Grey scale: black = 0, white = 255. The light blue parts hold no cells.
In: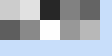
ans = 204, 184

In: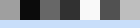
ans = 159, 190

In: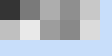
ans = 52, 219

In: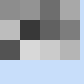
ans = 141, 181

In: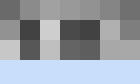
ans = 106, 168

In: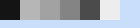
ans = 20, 237

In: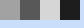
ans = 162, 29
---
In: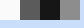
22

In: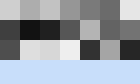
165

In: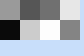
253

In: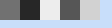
86

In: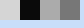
171

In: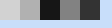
130

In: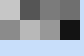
152
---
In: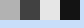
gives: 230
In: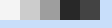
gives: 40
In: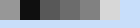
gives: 129
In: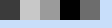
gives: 1
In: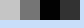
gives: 2
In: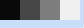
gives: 125
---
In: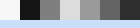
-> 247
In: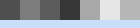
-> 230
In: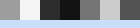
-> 245
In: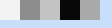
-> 243
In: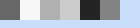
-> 247
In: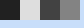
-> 222
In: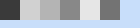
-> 230
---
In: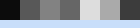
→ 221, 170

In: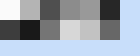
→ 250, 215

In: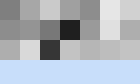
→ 230, 224

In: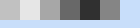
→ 230, 193

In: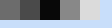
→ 219, 136

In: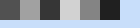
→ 210, 161

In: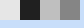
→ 230, 191

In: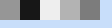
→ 238, 179
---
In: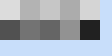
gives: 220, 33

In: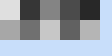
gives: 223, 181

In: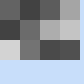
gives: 99, 80

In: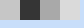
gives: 198, 218

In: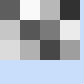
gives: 94, 158

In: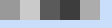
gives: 153, 172

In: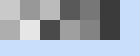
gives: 201, 59

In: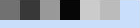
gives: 113, 187
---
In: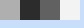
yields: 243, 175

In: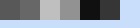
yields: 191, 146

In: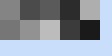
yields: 188, 174

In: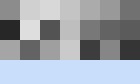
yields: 222, 216

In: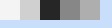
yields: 244, 208

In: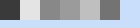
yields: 228, 191

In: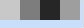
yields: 200, 158
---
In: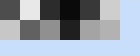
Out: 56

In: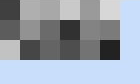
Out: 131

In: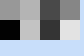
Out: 73

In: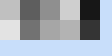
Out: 207

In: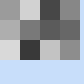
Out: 91

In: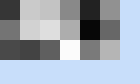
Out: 7
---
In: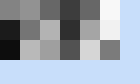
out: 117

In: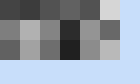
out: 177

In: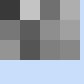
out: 92

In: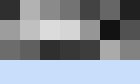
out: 192

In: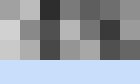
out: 137

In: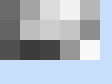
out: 189

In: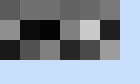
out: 11
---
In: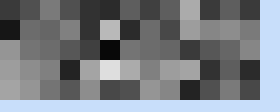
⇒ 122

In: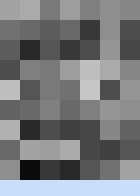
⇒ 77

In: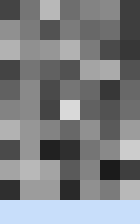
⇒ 62

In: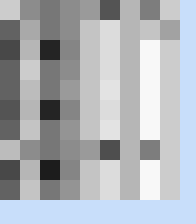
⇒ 162

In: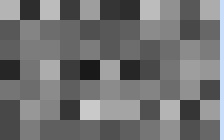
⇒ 103

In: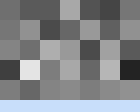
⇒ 145

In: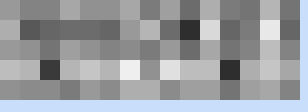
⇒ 102

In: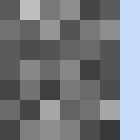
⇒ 142

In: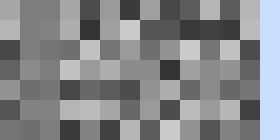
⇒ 187
